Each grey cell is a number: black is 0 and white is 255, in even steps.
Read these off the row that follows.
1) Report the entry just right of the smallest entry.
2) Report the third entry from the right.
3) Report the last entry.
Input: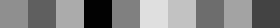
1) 128
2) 109
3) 67

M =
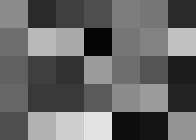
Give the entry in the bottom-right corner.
147
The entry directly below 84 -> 155
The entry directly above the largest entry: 90
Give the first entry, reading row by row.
139
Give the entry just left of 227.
206
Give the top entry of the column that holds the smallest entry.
78
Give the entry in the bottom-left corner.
78
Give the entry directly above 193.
42
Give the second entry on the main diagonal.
185
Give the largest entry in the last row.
227

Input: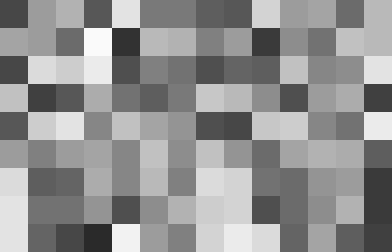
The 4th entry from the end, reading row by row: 100
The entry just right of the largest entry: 50
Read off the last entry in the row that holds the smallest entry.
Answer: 64
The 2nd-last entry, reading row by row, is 94
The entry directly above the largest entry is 87
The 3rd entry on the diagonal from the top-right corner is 134
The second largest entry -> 242
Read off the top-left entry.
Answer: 71
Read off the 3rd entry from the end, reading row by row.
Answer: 164
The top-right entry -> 185
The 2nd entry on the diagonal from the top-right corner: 193
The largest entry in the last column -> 235
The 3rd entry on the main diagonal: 205
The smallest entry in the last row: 42
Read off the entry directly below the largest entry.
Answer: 235
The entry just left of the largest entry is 107
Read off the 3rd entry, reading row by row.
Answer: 178
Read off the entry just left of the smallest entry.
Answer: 71
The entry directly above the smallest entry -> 148
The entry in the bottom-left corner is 227
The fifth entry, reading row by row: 227

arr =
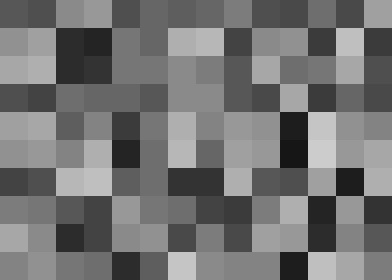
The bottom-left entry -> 131
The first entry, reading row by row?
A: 87
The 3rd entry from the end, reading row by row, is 191
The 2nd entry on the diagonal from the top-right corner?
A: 191
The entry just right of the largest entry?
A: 152
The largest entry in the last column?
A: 175
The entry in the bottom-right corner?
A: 124
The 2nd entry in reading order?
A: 79
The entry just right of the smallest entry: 204
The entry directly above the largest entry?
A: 197
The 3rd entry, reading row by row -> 138
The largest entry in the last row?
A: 197
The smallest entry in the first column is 67
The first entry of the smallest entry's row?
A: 145
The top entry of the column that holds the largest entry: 110
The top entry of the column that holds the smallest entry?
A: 73
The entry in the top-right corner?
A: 160
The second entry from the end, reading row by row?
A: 167
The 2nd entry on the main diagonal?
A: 160
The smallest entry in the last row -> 29
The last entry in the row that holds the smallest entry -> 167
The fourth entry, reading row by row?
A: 152
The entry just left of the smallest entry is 152
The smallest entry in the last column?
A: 51
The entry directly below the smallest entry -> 79

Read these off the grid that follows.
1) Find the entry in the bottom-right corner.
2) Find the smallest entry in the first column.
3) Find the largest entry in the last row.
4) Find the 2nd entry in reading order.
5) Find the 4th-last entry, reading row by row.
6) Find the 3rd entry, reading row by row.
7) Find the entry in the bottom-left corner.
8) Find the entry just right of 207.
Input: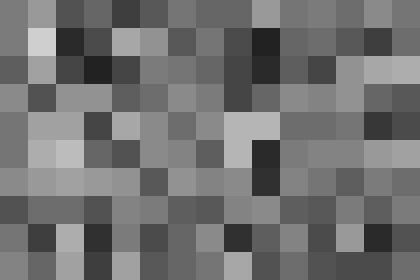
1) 109
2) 82
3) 167
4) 153
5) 82
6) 82
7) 131
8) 42

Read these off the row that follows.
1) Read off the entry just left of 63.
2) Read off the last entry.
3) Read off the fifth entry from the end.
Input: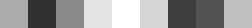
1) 213
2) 191
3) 255

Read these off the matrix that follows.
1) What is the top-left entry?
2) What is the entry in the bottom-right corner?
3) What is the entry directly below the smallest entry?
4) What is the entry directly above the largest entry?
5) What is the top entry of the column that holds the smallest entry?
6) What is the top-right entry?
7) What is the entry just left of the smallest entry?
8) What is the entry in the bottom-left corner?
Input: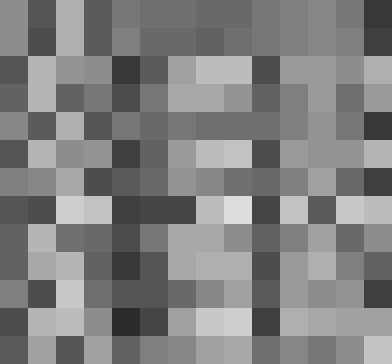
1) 141
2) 194
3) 98
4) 111
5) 119
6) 56
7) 141
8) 91
